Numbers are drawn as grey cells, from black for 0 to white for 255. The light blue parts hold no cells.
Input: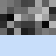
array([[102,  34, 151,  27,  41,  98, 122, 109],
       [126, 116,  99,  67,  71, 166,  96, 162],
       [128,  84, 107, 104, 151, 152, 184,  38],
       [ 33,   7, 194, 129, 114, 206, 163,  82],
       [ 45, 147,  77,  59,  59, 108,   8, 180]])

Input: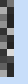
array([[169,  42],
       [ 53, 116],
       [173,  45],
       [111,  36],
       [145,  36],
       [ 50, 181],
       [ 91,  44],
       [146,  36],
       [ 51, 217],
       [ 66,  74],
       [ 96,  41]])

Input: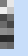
array([[113, 101],
       [125, 231],
       [238, 199],
       [ 71, 108],
       [106,  71],
       [143, 136],
       [ 42,  45]])

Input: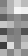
array([[178, 133, 178, 137],
       [128, 181, 217, 187],
       [155, 182, 245, 239],
       [ 95, 127, 141, 119],
       [200, 185, 148, 155],
       [ 76, 117, 128,  80],
       [185, 135, 130, 172],
       [ 61, 221, 133, 195]])

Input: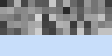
array([[ 76, 106,  86, 134, 169, 204,  80,  64, 124, 164,  81, 198,  92,
        146, 193, 193],
       [ 44,  89, 176,  71, 131,  90,  88, 200, 104, 169, 104,  79, 151,
        116, 140,  62],
       [157, 167, 133, 137, 156, 141, 116, 125, 116,  40, 128,  94, 135,
        117, 134, 101],
       [134, 128, 107, 139, 123, 212,  60, 191, 146, 133, 148,  89, 160,
        161, 193, 113],
       [ 65, 144, 151, 142, 166, 172,  65,  72, 178, 172,  57, 157,  65,
        152, 127, 141]])

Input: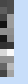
array([[ 68, 162],
       [ 71,  76],
       [ 94,  77],
       [ 67, 155],
       [ 17, 155],
       [144, 142],
       [ 24, 135],
       [ 50,  55],
       [216, 249],
       [145, 145],
       [102, 185]])

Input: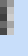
array([[ 71, 197],
       [111, 157],
       [ 77, 193],
       [ 62, 205],
       [106, 164]])
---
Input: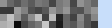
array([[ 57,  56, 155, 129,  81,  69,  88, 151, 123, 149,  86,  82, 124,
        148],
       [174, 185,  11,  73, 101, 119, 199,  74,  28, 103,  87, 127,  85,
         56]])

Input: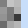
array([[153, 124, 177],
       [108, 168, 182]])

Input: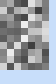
array([[206, 101, 176, 196, 151,  64, 121],
       [ 92, 135, 116, 238, 151, 134, 207],
       [ 93, 135, 115, 238, 151, 137, 209],
       [131, 235, 126,  93, 158, 173,  79],
       [212,  87, 209, 131,  97, 106, 126]])

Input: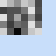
array([[ 65,  81,  82, 121, 225,  80],
       [126,  61, 109,  95, 223, 113]])

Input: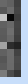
array([[ 87, 108,  69],
       [ 97, 105,  69],
       [ 90, 104,  62],
       [ 97, 108,  66],
       [ 91, 106,  73]])

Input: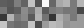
array([[118,  85,  95, 140, 114, 172,  90, 123, 131, 118, 122,  72],
       [197, 118, 107, 112, 196,  76, 155, 187, 179, 147, 155, 154]])

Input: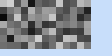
array([[ 68, 121, 143,  64, 177, 119, 158, 154,  95,  76, 129,  93,  33],
       [169, 116, 103, 151,  46, 130,  52,  67, 131, 119, 134, 103, 164],
       [120,  28, 148, 159, 136, 207,  94, 110,  72, 193, 185,  76,  70]])
